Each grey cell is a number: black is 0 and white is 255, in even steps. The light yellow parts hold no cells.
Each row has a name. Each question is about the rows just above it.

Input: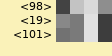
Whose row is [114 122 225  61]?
<101>

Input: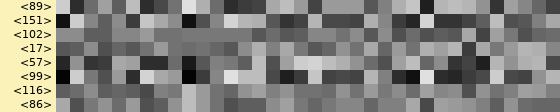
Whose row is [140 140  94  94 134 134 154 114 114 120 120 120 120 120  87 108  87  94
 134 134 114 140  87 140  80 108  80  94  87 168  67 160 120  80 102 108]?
<102>
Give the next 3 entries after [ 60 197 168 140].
[ 17  80 134]
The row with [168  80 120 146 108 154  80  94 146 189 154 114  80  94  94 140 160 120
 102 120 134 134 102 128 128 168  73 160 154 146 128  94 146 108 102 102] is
<86>
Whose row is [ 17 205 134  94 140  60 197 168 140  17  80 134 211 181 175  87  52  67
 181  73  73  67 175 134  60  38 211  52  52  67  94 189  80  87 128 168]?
<151>
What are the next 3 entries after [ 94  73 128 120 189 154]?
[114 102 146]

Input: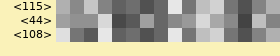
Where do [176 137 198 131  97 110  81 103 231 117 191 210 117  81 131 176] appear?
<115>
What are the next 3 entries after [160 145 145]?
[216  73  89]
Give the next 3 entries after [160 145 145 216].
[ 73  89 160]
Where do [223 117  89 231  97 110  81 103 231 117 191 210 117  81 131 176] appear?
<108>

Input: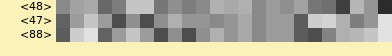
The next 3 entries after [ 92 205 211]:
[176 125 149]
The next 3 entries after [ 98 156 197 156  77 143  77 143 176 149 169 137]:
[156 156  92]
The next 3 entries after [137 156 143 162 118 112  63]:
[182 149  43]
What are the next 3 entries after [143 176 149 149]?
[137 149 169]
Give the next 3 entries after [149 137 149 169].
[137 156 156]

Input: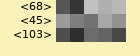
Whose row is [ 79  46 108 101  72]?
<103>
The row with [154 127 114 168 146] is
<45>
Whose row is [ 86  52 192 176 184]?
<68>

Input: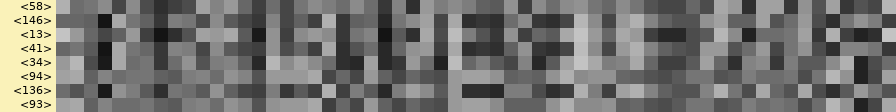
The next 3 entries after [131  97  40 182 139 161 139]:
[109  47  40]
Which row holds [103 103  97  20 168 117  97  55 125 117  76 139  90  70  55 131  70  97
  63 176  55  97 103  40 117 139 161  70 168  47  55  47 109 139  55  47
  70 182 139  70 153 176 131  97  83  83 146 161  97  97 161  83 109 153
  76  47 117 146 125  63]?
<146>
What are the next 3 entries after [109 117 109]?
[ 76 109 182]
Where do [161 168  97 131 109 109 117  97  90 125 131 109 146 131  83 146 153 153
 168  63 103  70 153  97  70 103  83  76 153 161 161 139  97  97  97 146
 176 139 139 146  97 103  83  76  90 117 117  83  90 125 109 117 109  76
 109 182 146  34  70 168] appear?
<93>
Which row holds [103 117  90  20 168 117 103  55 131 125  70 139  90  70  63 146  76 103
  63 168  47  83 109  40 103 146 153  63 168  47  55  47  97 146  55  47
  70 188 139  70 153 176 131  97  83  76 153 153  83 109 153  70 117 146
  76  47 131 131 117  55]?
<41>

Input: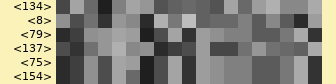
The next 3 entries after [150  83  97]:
[105  97  83]
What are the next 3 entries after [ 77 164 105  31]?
[ 77 164  51]
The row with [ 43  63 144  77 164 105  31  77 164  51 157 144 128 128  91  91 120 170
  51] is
<154>
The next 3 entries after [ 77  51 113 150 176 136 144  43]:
[ 63  77 157]

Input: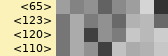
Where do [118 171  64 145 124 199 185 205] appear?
<120>
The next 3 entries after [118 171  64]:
[145 124 199]
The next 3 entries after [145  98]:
[138 158 213]
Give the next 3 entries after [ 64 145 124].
[199 185 205]
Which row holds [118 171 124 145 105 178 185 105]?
<123>
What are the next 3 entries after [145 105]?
[178 185 105]
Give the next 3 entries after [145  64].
[193 171 178]

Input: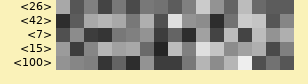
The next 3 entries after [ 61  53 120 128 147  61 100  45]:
[161  68 188]
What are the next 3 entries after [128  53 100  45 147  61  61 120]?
[181 140 181]
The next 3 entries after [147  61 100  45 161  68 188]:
[ 68 188 147]

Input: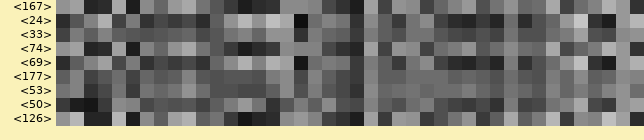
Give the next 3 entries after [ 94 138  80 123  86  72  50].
[138 102 109]
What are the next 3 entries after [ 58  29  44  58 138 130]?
[130  72  50]
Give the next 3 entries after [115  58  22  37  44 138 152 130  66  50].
[ 29 160  58]
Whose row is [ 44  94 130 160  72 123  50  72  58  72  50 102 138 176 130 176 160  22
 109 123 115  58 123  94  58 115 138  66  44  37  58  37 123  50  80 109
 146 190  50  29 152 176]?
<69>
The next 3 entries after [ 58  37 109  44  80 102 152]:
[197  50  29]

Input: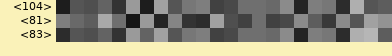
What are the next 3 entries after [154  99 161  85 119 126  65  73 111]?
[111 105 139]
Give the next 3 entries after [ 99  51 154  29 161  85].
[119 126  65]

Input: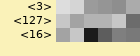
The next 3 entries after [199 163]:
[179 179 199]
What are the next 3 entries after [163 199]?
[ 27  93 127]
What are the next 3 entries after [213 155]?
[149 142 171]

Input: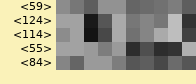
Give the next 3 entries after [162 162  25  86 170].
[119 133 119]
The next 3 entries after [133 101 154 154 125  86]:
[ 94  72 107]
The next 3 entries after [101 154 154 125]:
[86 94 72]
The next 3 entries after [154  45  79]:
[ 45  51 176]
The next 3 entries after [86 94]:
[ 72 107  86]
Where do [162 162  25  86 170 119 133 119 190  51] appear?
<124>
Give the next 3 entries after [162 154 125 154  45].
[79 45 51]

